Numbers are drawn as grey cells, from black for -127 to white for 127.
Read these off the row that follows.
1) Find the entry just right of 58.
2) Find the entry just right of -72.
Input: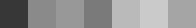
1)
74
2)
10

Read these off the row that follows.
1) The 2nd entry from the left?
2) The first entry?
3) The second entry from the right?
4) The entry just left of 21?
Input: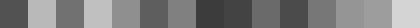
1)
57
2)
-45
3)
29
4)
-8

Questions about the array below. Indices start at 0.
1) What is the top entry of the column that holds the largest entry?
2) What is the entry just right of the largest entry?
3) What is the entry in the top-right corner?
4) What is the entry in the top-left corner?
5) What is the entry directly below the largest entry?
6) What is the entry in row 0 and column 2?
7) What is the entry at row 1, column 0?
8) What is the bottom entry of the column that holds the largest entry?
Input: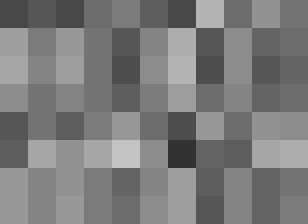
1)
-4
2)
12
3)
-11
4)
-55
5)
-27
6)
-55
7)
30
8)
-19

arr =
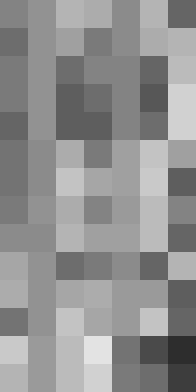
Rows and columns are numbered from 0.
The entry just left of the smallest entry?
-53
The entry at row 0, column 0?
3
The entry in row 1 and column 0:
-18
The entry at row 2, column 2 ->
-18
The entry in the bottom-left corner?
52
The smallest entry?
-82
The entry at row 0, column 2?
52
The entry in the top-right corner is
-26
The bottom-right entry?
-66
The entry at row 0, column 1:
18
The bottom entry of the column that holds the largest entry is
81
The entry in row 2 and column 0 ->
-5
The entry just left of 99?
59
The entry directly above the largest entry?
38
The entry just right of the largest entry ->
-12
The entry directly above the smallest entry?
-26
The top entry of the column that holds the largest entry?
44

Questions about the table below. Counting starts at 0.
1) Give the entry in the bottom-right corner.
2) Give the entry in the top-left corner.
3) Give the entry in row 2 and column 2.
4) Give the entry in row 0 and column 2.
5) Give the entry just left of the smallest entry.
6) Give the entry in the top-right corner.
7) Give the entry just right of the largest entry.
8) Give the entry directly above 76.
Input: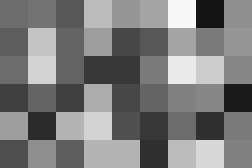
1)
1
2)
-19
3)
-27
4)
-40
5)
120
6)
15
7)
-108
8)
-5

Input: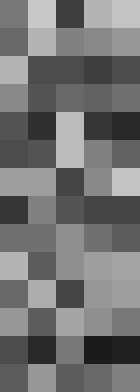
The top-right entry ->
67
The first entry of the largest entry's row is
-7
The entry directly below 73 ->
52
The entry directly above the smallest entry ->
15
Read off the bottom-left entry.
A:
-35
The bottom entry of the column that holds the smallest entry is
-23
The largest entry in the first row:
73
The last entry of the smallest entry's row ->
-94
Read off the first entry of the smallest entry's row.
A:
-51
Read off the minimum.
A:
-100
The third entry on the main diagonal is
-51
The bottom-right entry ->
1
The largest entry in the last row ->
23
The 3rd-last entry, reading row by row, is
-35

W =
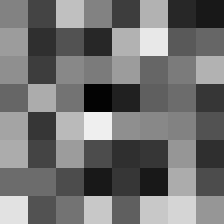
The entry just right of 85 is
22
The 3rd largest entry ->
98
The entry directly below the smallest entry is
111
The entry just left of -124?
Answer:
-12
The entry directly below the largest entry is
-51
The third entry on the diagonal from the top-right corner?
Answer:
-25
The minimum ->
-124
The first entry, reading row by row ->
2
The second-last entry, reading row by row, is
85
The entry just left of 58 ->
-73
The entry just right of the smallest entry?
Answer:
-95
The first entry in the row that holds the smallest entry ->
-25
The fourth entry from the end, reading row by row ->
-32
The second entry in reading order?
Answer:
-59
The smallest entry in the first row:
-103
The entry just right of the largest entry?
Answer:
15
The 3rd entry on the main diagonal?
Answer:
8
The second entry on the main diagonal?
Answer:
-80
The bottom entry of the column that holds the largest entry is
72

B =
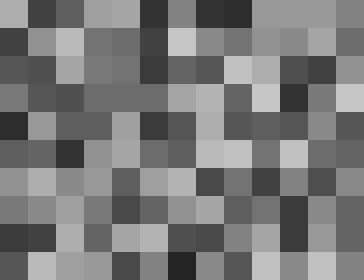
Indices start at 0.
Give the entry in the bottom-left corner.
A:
-41
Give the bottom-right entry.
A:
2
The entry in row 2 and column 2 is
37
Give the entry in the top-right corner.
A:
2
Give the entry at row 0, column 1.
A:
-62
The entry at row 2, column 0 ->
-41
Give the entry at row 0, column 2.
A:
-33
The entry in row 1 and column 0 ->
-62
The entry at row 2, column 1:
-48
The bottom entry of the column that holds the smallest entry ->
-90
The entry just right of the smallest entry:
9
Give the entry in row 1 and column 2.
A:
57
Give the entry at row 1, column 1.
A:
17
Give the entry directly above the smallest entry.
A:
-48
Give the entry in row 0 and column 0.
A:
45

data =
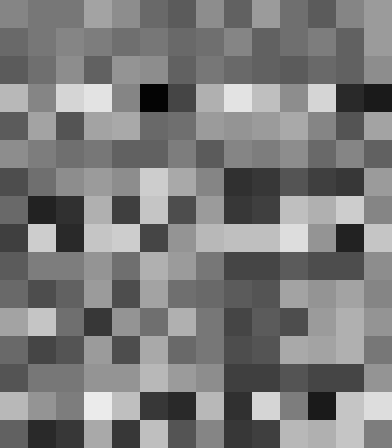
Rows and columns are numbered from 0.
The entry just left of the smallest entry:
5
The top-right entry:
27
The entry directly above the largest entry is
20
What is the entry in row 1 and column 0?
-22
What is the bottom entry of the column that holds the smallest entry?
63
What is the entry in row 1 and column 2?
5
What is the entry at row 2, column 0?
-36
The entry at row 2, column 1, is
-16
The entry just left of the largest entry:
-2
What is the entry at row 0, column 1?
-8
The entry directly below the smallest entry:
-22
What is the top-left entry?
5
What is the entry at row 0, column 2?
-8
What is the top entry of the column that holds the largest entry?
35
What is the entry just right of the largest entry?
63
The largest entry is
107
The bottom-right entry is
-2
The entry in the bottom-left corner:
-30
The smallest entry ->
-123
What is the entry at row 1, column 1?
-8
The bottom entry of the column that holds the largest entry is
41

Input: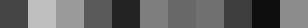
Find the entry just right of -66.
-112
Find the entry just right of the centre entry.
-23
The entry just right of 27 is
-38
